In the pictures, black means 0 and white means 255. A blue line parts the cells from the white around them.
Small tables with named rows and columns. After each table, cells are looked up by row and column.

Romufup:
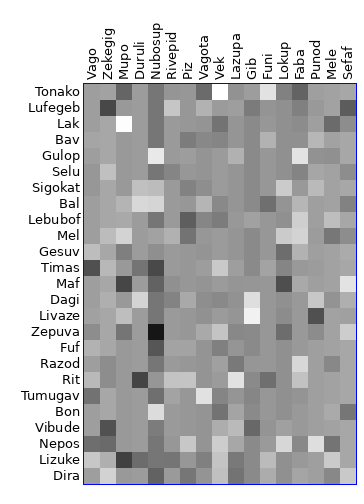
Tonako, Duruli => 156
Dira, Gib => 138
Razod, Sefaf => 167
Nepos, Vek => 205
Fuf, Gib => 138
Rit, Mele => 162
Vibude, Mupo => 153
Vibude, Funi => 148
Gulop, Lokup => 144
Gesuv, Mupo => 127
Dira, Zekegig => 210
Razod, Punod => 159
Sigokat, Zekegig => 167
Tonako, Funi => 226
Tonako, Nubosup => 118
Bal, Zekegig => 167
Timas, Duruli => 116
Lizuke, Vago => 199
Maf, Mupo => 70
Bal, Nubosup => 213

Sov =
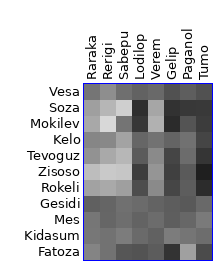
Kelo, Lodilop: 102
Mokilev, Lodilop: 55
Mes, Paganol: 103
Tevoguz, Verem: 138
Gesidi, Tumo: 105
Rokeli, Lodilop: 77
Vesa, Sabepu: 111
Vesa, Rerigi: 142
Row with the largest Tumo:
Mes

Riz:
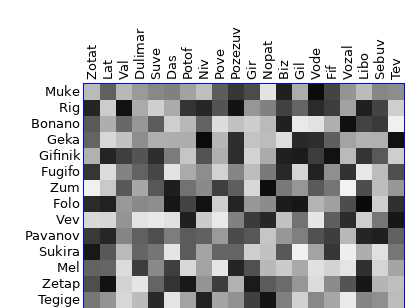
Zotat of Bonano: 89
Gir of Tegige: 64
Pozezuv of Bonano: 193
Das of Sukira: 228
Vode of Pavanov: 81
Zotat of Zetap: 78
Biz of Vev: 194
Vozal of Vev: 43
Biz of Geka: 222
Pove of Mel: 229
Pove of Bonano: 221
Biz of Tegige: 128
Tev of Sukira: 118
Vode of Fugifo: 34
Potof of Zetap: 24
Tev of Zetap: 191
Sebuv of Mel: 213

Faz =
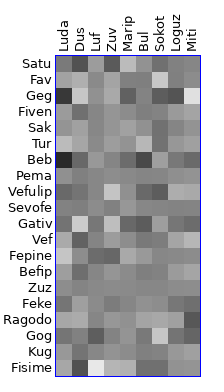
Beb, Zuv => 133
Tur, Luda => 187
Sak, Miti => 147
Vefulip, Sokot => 93
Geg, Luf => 145
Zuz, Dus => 132
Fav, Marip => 128
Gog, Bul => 121
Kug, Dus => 116
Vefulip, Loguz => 173
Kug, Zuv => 147
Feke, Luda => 117
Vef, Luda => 170
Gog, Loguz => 116
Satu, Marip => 187
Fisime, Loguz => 146
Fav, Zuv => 164
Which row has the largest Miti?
Geg

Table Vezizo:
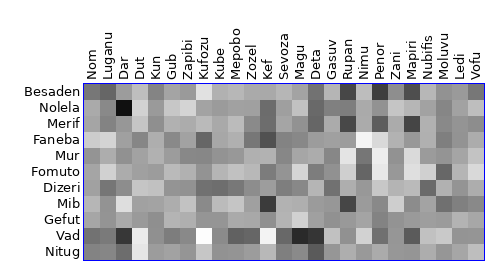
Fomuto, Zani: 152
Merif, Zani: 171
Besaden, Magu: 163
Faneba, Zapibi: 162
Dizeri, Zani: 180
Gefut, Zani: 147
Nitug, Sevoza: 127
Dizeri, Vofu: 173
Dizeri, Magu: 136
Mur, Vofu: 195
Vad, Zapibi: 137
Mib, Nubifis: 163
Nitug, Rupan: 174
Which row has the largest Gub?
Nolela

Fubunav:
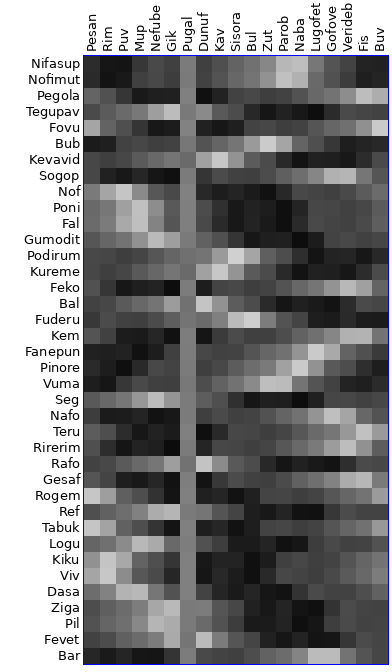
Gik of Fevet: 170
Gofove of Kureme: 31
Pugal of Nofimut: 122
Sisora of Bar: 64
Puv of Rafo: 90
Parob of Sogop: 95
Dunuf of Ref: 117
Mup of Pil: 136
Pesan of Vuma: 30
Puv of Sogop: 24

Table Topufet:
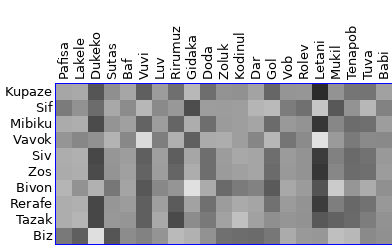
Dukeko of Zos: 75
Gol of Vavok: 183
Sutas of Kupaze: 143
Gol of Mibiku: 107
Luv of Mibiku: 157
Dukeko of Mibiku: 75
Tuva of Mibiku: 111
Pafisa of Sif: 123
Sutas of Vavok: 179
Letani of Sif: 197
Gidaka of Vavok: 96
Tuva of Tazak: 125
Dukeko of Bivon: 177
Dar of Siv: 165
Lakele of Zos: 174

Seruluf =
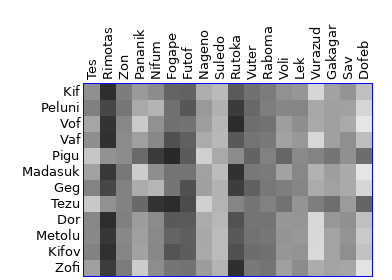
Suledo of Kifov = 187
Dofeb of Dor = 191
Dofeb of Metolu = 201
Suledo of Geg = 178
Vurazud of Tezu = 126
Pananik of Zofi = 204
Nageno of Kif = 174
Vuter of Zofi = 121
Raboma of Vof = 114
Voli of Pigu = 102
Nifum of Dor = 139
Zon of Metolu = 136
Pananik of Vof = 202
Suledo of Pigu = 169
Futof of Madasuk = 116
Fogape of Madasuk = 116
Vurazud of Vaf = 215
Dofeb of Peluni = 213
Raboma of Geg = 120
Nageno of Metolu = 168

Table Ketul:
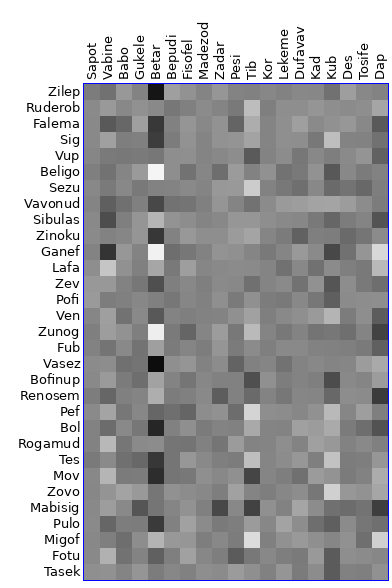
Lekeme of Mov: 126
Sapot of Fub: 130
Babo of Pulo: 125
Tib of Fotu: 120
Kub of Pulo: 95
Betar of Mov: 45

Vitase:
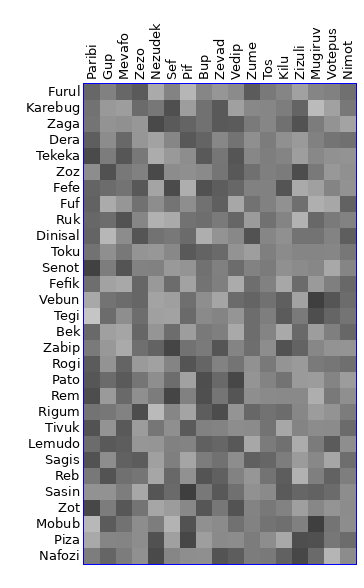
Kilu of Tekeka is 132
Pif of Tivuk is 90
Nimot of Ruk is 130
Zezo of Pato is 117
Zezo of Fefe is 88
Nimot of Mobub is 141
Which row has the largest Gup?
Dinisal

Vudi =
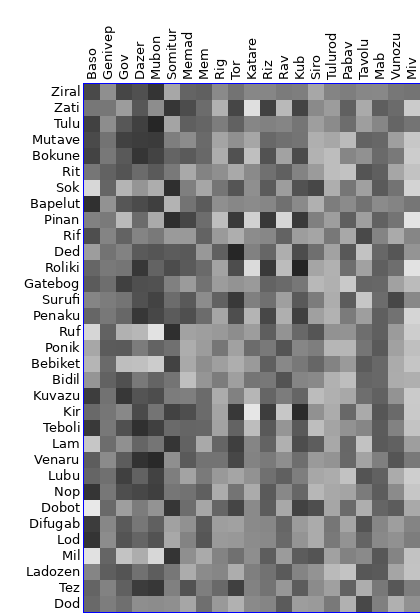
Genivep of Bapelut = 146
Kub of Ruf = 104
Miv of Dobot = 169
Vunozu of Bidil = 172
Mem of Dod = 111
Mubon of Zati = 141
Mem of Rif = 99
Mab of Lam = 90
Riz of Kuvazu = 101
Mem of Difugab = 90
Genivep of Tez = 130
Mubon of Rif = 121
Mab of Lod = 137
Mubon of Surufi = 67
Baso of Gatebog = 91
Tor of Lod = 152
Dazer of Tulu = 64
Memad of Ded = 89
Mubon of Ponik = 99
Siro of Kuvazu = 188
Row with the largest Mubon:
Ruf

